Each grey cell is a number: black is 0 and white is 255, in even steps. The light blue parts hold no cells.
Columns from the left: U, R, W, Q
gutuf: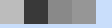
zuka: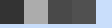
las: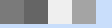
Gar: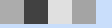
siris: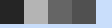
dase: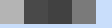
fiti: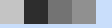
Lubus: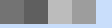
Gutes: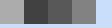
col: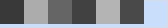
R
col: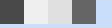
W

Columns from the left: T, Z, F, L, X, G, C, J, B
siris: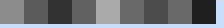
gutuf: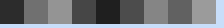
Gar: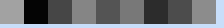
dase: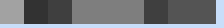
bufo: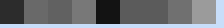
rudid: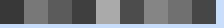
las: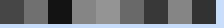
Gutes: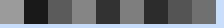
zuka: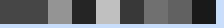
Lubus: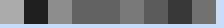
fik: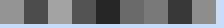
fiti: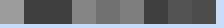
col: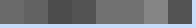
J
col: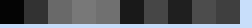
Z
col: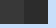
C
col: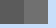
Z
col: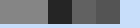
L
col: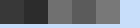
C

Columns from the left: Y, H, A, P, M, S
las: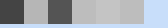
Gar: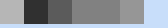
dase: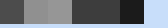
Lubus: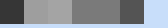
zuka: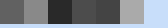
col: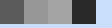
A
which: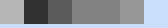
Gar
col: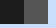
S
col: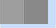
H

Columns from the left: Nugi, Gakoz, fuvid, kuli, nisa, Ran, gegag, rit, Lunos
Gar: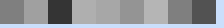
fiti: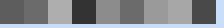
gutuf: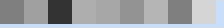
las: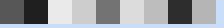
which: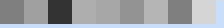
gutuf
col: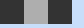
fuvid
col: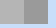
gegag
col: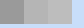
gegag
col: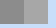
nisa

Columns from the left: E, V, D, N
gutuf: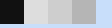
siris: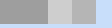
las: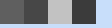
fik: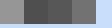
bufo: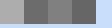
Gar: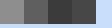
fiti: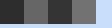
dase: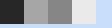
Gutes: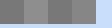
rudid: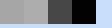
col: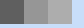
E
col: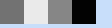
N

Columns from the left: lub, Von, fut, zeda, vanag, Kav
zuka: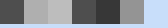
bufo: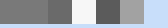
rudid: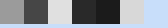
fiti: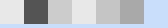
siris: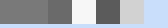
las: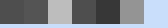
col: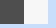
zeda
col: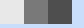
lub

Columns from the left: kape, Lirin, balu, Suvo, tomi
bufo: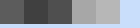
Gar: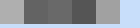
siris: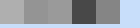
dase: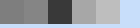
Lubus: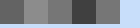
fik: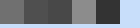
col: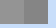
Lirin
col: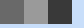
balu
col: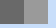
balu
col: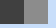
Suvo
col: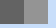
Lirin

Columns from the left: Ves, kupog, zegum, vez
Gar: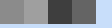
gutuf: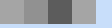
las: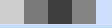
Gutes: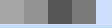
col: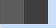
zegum
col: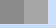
Ves
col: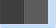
zegum
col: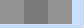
kupog
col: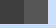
zegum

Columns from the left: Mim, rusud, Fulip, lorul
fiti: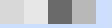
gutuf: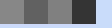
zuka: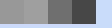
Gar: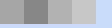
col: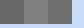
Fulip
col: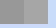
Mim
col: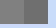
Fulip
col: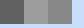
rusud
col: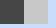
lorul

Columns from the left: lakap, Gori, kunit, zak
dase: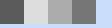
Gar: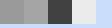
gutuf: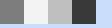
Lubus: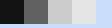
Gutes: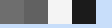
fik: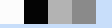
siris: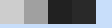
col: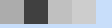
kunit
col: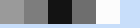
lakap

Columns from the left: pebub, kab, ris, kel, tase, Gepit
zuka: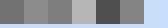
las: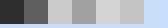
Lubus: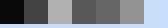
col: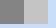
Gepit
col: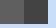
kab
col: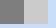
ris
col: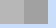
kel
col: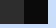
pebub

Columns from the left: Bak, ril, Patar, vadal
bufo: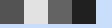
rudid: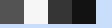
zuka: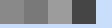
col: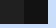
vadal
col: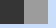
Patar
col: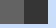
Patar
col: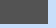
Bak

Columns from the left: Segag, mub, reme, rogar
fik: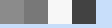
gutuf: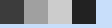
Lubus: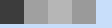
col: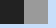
rogar
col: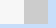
reme
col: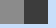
Segag
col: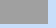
mub

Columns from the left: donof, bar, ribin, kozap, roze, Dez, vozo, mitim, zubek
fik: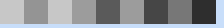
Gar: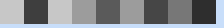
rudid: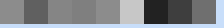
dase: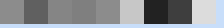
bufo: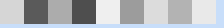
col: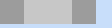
Dez
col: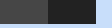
vozo
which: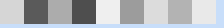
bufo
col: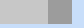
Dez
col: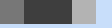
mitim
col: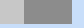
donof
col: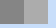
ribin

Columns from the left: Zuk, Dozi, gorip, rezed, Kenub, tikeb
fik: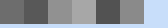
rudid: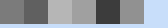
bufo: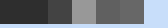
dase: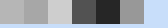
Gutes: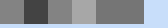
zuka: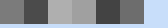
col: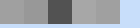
rezed
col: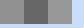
tikeb

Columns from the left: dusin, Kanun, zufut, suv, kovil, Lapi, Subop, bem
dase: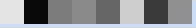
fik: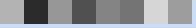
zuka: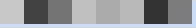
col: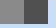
suv
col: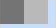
Lapi

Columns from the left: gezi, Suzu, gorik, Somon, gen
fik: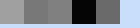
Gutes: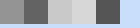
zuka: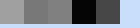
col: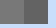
Suzu
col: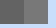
Suzu

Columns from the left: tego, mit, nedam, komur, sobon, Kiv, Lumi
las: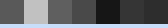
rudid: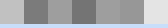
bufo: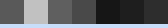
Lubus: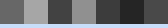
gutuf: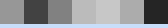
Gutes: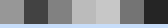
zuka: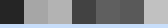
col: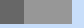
tego
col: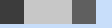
sobon
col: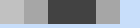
mit
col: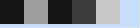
sobon
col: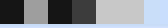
sobon

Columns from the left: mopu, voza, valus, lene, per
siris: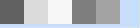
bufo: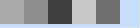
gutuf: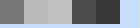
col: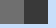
per
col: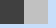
valus
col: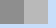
voza
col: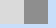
voza
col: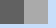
mopu

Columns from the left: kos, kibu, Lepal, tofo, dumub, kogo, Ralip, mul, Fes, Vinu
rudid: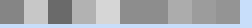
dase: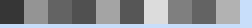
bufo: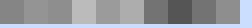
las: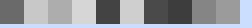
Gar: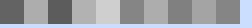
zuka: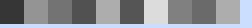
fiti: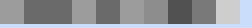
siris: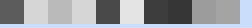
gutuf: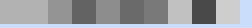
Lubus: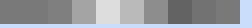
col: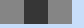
kos
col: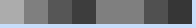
mul
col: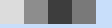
Ralip
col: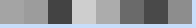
dumub
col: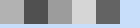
tofo
